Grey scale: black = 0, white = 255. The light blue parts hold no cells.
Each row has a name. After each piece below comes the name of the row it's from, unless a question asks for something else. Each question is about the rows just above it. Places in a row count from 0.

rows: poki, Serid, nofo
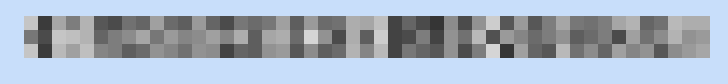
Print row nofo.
[197  59 185 160 191 133 125  94 107 146 133 113 146 140  67 101  94 146
 154  87 140  94 107 179 133 185  67 119 101  87 146  75 125 213  53 160
 101  87 185 113 140 101 160 133 146  87 140 154 166]
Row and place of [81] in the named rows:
Serid, 33

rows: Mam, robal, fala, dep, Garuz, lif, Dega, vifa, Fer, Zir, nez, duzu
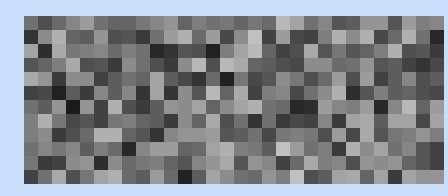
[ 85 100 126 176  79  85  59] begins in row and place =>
fala, 23
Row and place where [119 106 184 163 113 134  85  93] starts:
Mam, 16
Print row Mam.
[113  79 106 134 156 113 100 100 119 134 148 100 126 113 119 100 119 106
 184 163 113 134  85  93 148 148  85 156 126 134]

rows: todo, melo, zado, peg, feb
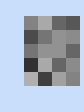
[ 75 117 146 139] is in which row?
melo
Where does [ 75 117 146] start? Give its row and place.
melo, 0
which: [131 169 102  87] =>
todo
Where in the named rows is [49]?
peg, 0
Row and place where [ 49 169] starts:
peg, 0
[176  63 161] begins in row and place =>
feb, 0
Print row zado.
[117 146 146 102]

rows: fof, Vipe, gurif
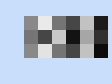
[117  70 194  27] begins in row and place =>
fof, 2
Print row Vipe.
[117  70 200  19 166  48]
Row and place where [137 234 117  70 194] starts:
fof, 0
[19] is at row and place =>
Vipe, 3
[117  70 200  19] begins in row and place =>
Vipe, 0

